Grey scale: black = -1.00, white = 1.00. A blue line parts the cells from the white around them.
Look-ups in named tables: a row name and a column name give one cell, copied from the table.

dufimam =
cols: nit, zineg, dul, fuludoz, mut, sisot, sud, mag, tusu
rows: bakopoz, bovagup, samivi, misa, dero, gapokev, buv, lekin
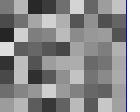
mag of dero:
-0.09
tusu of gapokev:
0.34
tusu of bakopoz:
0.53
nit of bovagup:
-0.41
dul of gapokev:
-0.63
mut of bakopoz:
-0.13
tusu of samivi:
-0.35
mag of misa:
-0.01
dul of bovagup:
0.30
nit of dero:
-0.61
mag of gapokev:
0.08
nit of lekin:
0.22
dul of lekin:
-0.28
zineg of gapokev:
0.50
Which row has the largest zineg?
samivi

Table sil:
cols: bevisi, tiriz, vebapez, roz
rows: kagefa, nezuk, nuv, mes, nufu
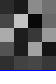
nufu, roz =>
-0.56
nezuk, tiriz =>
0.53
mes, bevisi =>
-0.35
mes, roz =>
-0.84
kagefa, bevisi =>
-0.66
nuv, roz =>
0.21
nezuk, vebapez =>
-0.94
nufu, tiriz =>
-0.48
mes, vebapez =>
0.27
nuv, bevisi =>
0.34
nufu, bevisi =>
-0.63
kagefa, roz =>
-0.11
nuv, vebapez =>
-0.56
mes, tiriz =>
-0.78
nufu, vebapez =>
-0.45
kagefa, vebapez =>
0.09
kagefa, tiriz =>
-0.80
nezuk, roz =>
-0.18
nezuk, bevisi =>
-0.45
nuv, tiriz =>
-0.77
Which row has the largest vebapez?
mes

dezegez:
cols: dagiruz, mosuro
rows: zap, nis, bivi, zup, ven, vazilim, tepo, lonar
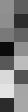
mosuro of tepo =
0.30
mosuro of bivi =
-0.23
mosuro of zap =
-0.26
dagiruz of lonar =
-0.66
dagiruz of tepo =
0.78
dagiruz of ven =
-0.31
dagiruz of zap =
0.13
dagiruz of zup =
-0.91
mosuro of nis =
-0.65
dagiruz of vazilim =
0.70
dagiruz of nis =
0.11
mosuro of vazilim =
-0.35
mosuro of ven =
0.48
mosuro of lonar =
0.31
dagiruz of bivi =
-0.05

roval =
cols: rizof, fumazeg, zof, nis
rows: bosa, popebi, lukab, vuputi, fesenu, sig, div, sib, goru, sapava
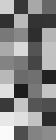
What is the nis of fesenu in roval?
0.51
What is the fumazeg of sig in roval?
-0.16
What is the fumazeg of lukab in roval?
0.07
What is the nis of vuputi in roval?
0.52
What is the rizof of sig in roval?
0.44
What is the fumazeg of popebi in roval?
0.46
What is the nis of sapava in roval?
0.10
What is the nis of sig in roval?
-0.74
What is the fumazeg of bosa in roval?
-0.57
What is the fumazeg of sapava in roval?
-0.39
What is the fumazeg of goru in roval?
0.76
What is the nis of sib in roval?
-0.38
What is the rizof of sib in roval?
-0.55
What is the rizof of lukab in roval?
-0.06
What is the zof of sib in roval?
-0.33
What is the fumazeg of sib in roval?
0.55
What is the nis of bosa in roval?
-0.19
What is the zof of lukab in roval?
-0.64

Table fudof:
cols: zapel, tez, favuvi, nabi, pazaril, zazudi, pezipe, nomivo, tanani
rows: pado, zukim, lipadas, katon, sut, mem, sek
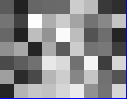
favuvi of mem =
-0.43
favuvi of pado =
-0.20
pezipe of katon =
-0.10
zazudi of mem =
0.05
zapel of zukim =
-0.09
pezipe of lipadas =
-0.35
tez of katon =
0.31
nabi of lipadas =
0.15
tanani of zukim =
0.54
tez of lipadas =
-0.73
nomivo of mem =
-0.11

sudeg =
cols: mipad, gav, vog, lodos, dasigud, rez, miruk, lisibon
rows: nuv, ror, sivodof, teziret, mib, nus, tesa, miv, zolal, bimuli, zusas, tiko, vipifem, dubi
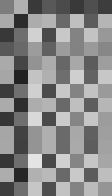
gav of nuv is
0.38
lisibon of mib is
0.24
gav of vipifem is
-0.70
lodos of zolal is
-0.42
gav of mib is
-0.46
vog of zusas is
0.16

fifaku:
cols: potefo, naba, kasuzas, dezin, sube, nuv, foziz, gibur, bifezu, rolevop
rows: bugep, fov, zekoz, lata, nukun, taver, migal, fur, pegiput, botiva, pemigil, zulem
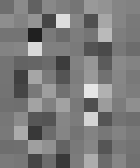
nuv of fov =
0.04
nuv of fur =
-0.05
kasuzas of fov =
0.16
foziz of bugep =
0.20
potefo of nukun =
-0.09
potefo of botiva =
-0.05
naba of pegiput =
0.09
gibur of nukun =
-0.29
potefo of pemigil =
-0.14
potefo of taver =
-0.09
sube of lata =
0.00
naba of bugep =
0.09
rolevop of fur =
0.12
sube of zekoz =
-0.16
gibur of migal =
0.39
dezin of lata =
0.00
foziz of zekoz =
-0.08
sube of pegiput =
0.05

